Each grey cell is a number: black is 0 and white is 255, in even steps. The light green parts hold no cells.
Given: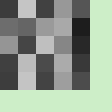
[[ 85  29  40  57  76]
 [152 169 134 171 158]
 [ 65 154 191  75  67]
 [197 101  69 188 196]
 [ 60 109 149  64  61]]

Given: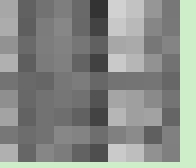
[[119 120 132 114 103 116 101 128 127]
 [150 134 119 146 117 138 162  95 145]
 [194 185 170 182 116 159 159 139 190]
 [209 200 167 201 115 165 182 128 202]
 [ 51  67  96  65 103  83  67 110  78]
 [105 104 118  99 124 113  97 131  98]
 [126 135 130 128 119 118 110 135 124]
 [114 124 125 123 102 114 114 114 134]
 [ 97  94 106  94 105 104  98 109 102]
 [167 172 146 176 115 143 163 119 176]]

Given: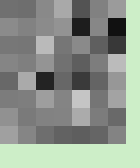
[[155  17  56 187 151 163 105 131]
 [129 135  95 125 100 117 124 101]
 [ 83  29 138  94  58 197 171  94]
 [169 147 118 113 103 132 131  98]
 [137 139 186 148  35 158 130 110]
 [110 130 118 127 170 126 122 133]
 [112 139 119 133 104 124 145 160]]

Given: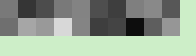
[[ 87 150]
 [137  94]
 [127  13]
 [ 62  68]
 [ 78  62]
 [131 132]
 [121 216]
 [ 76 153]
 [ 53 166]
 [121 111]]

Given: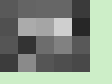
[[ 58  39  88  72]
 [102 207 129  78]
 [102 165 109  85]
 [100 171  51 138]
 [ 89  80  85  60]]

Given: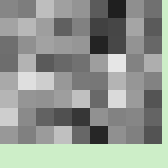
[[112  90 103 174 130  84 100  83]
 [143 165 147 130 150 155 134 128]
 [ 31  70  71 230 180 218 130 144]
 [ 91  65  35 158 119 105 145  38]
 [148 129 150 113 121 192  54 103]
 [160  96 155 104 152 158  80 192]
 [190 158 162  90 206 146  98 155]
 [125 184 144 179 223 149 138 128]
 [134 163 111 109 169 181 206 152]]
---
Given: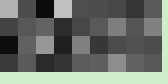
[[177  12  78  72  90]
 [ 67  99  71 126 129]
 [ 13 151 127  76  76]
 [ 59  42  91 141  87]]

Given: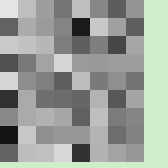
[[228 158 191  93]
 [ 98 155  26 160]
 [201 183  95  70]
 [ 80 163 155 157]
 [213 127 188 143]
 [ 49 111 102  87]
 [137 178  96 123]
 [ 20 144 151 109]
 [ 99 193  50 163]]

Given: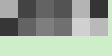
[[174  99 180]
 [ 54 126 208]]

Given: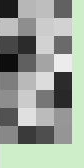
[[ 26 190]
 [192 204]
 [ 70 210]
 [ 13 164]
 [126 220]
 [142 118]
 [ 82 187]
 [136  78]]

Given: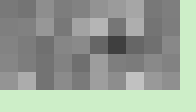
[[121 142 130 155 120]
 [127 151 163 118 116]
 [131 112 138  63 112]
 [134 115 111 126 137]
 [148 115 122 141 153]]

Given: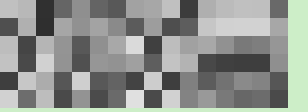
[[192  48 143  88 167  60 187 191]
 [ 79  47 145 138 157  93 209 210]
 [189 181  88 168  64 161 145 126]
 [194 209  80 146  94 179  64  62]
 [ 62 172 207  99 205 128 114 131]
 [209 189 147 106  74 131 121 108]]

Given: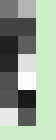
[[119]
 [ 66]
 [ 33]
 [ 39]
 [ 80]
 [ 84]
 [232]]

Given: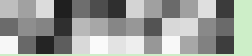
[[190 220 110  47 160 160  59]
 [107 132 184 134  83 220 106]
 [247  36 217 227 151 167  61]]
